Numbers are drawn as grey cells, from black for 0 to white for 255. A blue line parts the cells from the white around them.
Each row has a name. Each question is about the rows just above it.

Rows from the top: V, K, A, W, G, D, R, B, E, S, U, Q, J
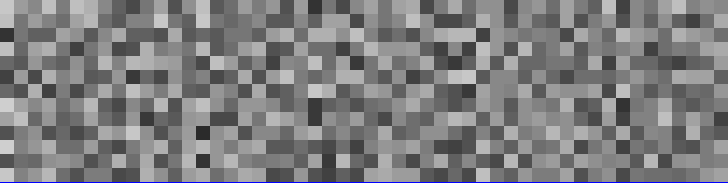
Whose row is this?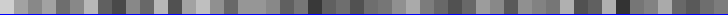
B
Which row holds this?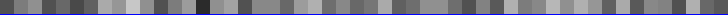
S
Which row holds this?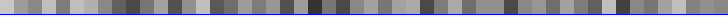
V
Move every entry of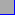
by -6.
[164]
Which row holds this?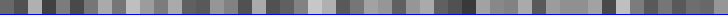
R

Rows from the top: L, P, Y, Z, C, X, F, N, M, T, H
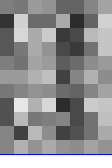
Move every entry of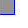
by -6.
[141]
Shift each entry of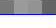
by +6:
[126 161 153 106]
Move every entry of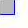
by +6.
[191]
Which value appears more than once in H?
[147]

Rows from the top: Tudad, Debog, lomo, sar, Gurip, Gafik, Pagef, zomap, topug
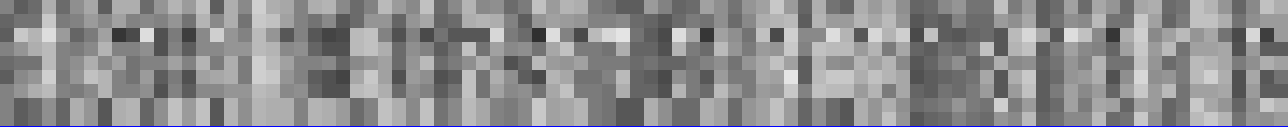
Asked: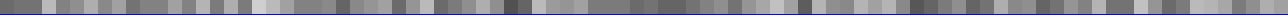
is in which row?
Gurip
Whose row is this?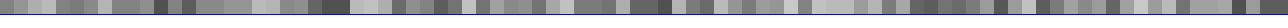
Pagef
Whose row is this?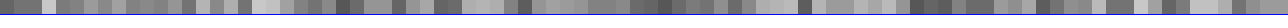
Debog
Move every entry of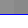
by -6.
[137 131]
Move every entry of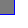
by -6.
[117]
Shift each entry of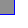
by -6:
[137]

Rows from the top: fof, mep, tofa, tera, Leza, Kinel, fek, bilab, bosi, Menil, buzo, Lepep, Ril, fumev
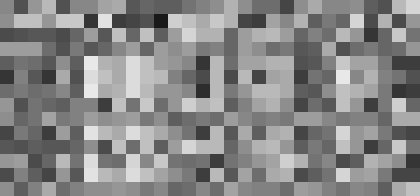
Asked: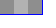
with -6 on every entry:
[136 172 136]
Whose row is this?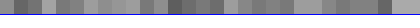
bosi
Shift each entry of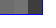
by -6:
[103 109  55]

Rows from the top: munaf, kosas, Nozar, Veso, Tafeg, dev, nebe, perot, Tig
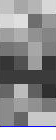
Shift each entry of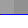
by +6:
[165 151]
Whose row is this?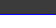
dev
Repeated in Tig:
[201]
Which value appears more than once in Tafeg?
[53]
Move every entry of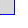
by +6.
[221]
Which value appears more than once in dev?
[59]

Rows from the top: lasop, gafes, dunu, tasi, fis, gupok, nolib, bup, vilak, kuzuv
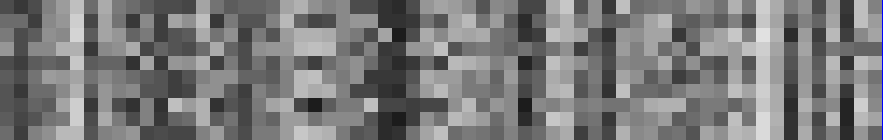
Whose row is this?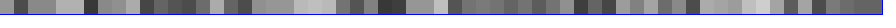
tasi
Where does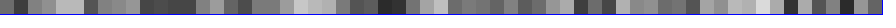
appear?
kuzuv

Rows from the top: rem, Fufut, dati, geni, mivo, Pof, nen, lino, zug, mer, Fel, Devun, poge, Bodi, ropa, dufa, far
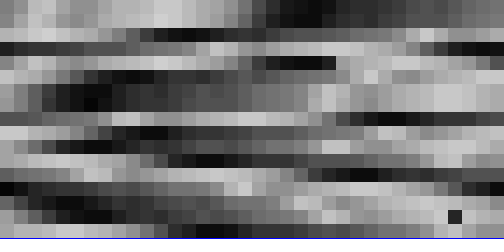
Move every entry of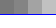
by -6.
[114 126 157 187]
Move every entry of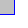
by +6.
[199]

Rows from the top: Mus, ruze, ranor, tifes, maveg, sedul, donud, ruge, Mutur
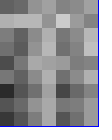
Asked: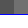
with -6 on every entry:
[ 78 106]
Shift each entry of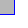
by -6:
[177]
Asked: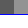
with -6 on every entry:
[ 85 141]
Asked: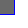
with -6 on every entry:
[99]
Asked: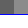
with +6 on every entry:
[103 145]

